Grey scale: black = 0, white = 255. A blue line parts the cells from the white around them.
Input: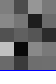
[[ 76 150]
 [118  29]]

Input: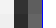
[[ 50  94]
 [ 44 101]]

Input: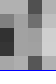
[[177  80]
 [161 111]]

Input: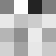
[[252  35]
 [193 204]]

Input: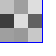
[[159 222]
 [222  97]]

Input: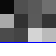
[[80 89]
 [49 90]]
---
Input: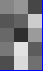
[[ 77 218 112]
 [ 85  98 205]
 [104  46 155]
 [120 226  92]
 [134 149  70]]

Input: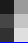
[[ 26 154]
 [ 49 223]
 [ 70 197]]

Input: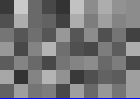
[[ 57 201 105  72  51 194 140 173 146 140]
 [ 80 173 105  98  65 173 125 159 132 140]
 [ 92 132 105  72 117 132 140 105 125  72]
 [ 98 159 117 125  72 159 105 152 117 159]
 [117  86 111  86 152  86 140  80 117  65]
 [152  72 132 180 111  80  72 125  92 173]
 [167  51 132 180 146  57  80  98  92 159]]

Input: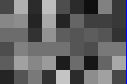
[[ 36  85 121  50 196  43 141 161  71]
 [ 71 176  43 190  77  43  15 129  56]
 [ 77 129 114 114 114  85  77 121 121]
 [ 93 161 135 155  28 108  22 101 168]
 [108 108  50 147  93  85  93  85  50]
 [135 141  36 168  36 101  63  63  56]]

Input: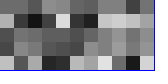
[[ 71 135 121  86  79  71 141 128 156 121 148]
 [ 79 115 108  94  94  79 101 128 148 115 141]
 [108 108  86 141 135 101  94 128 128  65 115]
 [177  58  19  65 220  52  32 198 206 192 163]
 [192  86 170  38  46 185 163 226 108  25 212]]

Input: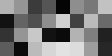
[[ 18 100  79 142 207  65 187 106]
 [ 51 149 200  18  10 179 127  33]
 [ 92  10 187 214 226 220 157  39]
 [179 149  59  85   4 142 120 194]]

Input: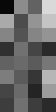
[[  8 140  98 217]
 [ 48 113  69  42]
 [ 61 113  61  42]
 [ 69 106  36 156]
 [ 98 106  91 119]
 [125  91  54 182]
 [133  83 133 148]
 [170  76 148 196]]
